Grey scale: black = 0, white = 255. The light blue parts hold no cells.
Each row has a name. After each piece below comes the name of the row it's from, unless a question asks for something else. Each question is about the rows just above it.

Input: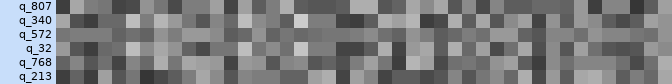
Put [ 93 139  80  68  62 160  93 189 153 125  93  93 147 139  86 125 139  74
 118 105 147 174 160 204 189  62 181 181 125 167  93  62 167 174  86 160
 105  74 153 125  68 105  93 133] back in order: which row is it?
q_340
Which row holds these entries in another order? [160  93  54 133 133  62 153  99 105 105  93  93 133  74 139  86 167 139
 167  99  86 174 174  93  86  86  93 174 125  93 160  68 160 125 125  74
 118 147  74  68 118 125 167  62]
q_807
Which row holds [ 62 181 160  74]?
q_768
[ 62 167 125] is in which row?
q_807
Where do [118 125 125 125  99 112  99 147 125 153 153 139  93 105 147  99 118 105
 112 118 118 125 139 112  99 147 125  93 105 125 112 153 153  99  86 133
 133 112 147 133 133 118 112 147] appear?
q_572
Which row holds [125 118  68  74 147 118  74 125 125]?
q_807

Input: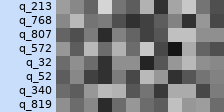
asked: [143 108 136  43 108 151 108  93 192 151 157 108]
q_819
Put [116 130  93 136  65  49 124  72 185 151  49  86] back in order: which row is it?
q_52
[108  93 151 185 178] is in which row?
q_340
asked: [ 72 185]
q_52
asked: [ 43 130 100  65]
q_807
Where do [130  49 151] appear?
q_768

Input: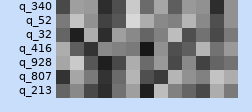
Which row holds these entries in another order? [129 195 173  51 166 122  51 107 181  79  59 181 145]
q_807
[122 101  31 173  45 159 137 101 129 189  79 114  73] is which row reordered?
q_32

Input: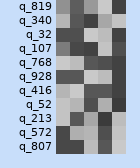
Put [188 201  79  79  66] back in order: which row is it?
q_32
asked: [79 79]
q_32
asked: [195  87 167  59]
q_213
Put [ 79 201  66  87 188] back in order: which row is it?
q_768
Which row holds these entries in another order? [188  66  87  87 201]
q_928
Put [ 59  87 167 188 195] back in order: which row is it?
q_213
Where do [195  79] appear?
q_107

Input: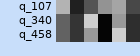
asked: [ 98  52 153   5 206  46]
q_458
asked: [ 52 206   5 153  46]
q_340
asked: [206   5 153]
q_340

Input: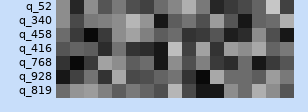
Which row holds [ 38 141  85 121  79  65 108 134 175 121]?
q_52
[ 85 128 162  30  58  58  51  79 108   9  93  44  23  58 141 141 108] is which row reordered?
q_458
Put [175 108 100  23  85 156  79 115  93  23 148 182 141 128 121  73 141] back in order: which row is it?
q_340
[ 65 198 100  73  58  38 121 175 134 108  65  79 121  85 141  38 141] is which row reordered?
q_52

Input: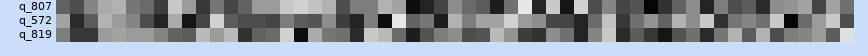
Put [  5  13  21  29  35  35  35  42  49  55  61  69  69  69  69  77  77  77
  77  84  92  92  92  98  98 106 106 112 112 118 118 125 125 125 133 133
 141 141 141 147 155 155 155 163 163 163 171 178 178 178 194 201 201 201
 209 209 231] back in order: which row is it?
q_572
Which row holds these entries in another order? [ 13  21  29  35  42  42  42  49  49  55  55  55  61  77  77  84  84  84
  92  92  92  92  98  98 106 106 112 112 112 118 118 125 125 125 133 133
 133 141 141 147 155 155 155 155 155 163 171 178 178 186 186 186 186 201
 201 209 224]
q_819
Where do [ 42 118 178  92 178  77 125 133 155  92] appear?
q_819
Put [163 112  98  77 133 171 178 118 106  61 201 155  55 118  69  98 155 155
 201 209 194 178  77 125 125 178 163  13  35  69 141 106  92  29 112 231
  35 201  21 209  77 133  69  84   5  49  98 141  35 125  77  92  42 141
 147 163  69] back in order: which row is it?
q_807

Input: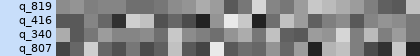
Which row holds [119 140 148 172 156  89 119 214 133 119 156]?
q_819
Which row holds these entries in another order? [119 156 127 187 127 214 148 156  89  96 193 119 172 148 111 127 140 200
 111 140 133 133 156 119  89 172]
q_340
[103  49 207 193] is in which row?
q_416
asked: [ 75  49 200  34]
q_807
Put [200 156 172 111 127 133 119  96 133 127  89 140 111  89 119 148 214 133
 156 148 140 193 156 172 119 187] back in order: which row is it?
q_819
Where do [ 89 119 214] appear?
q_819

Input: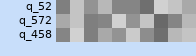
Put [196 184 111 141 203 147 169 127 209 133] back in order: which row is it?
q_458
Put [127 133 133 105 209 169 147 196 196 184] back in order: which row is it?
q_572
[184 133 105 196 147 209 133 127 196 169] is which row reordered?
q_572
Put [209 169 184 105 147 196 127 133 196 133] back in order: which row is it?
q_572
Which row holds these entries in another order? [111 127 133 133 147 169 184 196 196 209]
q_52

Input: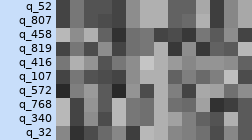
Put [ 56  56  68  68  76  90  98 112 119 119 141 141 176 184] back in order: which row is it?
q_819
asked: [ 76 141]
q_819
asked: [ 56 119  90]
q_458
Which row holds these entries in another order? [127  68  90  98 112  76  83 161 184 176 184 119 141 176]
q_340

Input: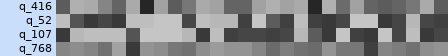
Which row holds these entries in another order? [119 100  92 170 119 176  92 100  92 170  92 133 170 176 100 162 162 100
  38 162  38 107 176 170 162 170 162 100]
q_416
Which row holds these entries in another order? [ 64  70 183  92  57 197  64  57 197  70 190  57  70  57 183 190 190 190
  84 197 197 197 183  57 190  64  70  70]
q_107
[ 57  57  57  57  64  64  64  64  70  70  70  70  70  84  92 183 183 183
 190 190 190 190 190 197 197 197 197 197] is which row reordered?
q_52

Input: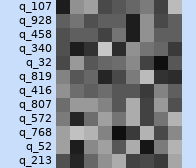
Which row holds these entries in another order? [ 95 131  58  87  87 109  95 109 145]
q_416
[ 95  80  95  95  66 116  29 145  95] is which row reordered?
q_458
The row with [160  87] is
q_52
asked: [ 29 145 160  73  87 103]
q_107
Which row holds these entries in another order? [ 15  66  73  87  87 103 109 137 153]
q_32
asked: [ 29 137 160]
q_52
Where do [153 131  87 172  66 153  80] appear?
q_807

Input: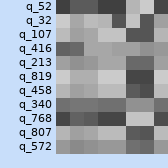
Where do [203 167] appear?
q_32
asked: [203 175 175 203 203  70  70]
q_819
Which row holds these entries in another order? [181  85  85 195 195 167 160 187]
q_107
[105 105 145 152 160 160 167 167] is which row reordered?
q_213
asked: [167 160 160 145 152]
q_416

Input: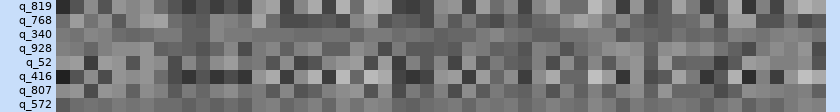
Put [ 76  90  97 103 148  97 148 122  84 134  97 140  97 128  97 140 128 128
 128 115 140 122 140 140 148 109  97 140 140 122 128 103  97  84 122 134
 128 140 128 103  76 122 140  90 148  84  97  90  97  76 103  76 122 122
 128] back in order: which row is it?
q_928
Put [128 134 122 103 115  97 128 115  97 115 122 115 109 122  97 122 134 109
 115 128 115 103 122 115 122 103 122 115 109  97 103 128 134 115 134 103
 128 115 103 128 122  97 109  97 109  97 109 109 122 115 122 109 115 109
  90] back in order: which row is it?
q_572
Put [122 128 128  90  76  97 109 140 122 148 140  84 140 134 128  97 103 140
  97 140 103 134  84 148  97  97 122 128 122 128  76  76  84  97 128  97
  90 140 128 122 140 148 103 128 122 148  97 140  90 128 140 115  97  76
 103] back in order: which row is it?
q_807

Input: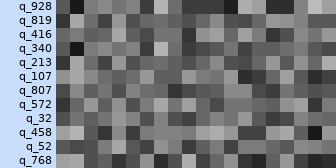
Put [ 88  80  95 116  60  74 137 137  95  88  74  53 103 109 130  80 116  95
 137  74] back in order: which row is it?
q_807
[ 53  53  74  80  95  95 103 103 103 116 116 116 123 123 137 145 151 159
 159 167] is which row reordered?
q_416

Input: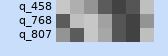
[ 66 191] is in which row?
q_807
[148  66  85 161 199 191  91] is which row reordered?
q_768
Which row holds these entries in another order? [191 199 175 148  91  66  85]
q_458
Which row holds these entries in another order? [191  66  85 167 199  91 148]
q_807

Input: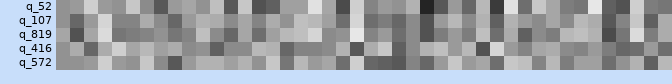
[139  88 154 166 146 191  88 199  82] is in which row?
q_52
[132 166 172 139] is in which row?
q_416
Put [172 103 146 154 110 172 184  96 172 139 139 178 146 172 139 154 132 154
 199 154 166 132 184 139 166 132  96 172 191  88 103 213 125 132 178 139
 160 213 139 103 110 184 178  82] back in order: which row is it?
q_107
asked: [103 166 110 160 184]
q_819
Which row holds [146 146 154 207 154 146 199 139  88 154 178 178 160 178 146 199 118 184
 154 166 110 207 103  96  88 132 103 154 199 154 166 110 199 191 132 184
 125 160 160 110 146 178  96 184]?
q_572
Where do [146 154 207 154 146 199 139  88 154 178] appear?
q_572

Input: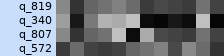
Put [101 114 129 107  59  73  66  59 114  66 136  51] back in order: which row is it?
q_819
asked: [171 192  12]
q_340
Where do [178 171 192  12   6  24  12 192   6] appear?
q_340
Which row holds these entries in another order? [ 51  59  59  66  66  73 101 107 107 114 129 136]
q_572

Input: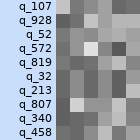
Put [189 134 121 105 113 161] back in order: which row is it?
q_819
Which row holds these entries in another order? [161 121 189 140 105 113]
q_458
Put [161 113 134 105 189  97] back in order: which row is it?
q_340

